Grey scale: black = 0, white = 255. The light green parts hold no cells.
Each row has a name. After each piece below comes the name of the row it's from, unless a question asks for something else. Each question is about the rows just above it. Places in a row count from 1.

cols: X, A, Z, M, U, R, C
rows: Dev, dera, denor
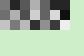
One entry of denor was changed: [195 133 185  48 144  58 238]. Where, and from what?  2, [122]
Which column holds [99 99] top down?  U
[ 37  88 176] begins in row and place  Dev, 2
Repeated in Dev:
[37]
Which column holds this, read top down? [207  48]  M

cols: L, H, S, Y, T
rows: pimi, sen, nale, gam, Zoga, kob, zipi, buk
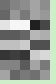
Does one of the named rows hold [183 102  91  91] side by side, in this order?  no
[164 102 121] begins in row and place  buk, 1

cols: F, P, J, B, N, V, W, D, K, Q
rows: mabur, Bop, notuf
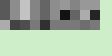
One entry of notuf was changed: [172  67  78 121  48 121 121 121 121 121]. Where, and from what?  9, [110]
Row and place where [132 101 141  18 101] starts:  Bop, 4
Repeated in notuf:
[121]
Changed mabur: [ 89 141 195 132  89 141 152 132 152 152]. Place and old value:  5, [101]
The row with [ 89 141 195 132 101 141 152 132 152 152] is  mabur
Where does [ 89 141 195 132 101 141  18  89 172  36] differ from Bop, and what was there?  8, [101]

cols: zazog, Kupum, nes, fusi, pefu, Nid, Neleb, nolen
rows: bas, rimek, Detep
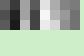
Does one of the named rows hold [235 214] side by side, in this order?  yes
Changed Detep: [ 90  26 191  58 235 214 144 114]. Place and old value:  4, [67]
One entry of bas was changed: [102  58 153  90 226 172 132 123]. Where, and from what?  3, [162]

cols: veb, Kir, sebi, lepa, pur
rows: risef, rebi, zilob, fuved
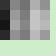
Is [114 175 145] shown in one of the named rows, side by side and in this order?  yes
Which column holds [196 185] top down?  lepa
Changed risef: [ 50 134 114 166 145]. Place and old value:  4, [175]
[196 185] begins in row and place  zilob, 4
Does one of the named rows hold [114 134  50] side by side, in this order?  no

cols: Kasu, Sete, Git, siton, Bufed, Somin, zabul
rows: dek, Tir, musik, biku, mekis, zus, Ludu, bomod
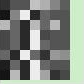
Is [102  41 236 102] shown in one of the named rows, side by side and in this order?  yes
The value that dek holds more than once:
[84]
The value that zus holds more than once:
[102]
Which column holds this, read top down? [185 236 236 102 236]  siton
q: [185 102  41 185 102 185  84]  musik
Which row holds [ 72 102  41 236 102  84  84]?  mekis

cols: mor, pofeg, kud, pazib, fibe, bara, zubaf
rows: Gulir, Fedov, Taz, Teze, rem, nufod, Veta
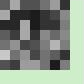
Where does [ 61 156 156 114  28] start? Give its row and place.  Veta, 2
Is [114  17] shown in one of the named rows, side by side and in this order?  no
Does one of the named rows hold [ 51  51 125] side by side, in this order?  yes
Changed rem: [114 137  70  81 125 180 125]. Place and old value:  2, [146]
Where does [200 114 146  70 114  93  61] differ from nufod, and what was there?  7, [51]
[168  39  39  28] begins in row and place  Fedov, 1
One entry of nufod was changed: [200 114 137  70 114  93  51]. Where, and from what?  3, [146]

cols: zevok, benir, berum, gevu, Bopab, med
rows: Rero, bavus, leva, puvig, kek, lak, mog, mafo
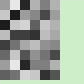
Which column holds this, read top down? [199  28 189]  zevok
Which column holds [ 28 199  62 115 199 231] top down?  benir
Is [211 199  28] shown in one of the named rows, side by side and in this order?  no
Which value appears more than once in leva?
[199]

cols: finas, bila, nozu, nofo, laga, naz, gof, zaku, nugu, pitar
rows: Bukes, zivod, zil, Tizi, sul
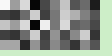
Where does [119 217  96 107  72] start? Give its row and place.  zil, 6
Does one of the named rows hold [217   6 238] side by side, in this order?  yes

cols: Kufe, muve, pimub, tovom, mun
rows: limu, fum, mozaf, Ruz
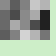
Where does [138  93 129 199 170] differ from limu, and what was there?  5, [180]
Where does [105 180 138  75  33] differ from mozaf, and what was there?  2, [170]
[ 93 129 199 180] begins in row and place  limu, 2
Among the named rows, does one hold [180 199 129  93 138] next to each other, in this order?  no
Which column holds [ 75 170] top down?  muve
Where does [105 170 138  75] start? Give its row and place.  mozaf, 1

